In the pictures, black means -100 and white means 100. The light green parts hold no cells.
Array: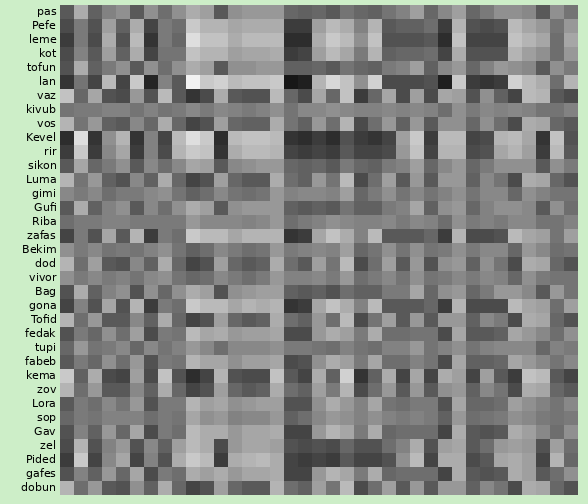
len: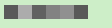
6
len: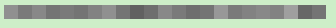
23
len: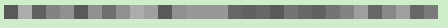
31
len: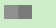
2
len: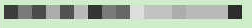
17

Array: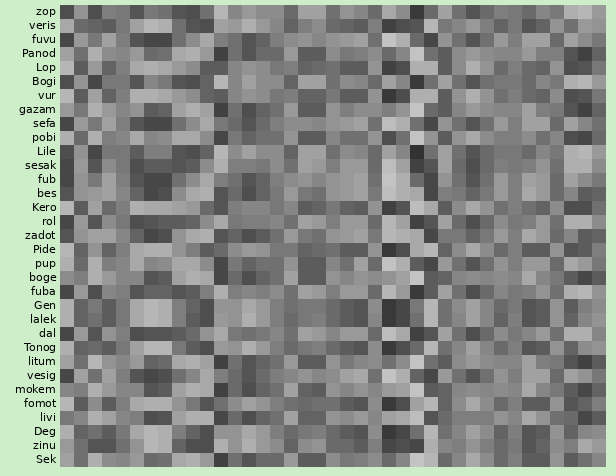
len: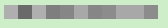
11
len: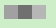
3
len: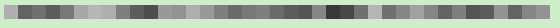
39
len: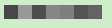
7

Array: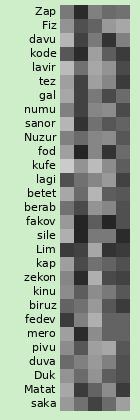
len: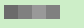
4
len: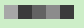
5
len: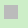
1
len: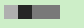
4
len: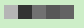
5
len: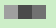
3

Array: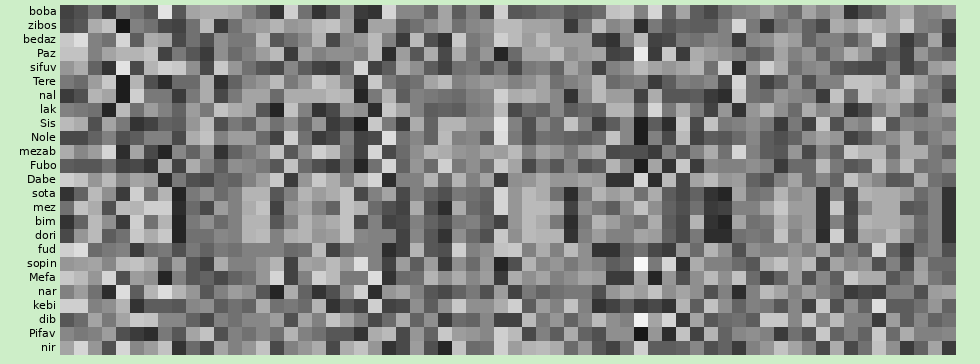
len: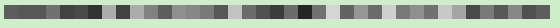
39
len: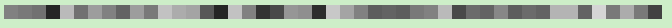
47

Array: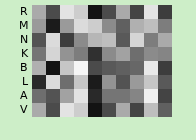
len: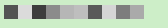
10
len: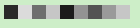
9
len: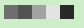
5
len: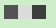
3
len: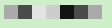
7
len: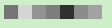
7

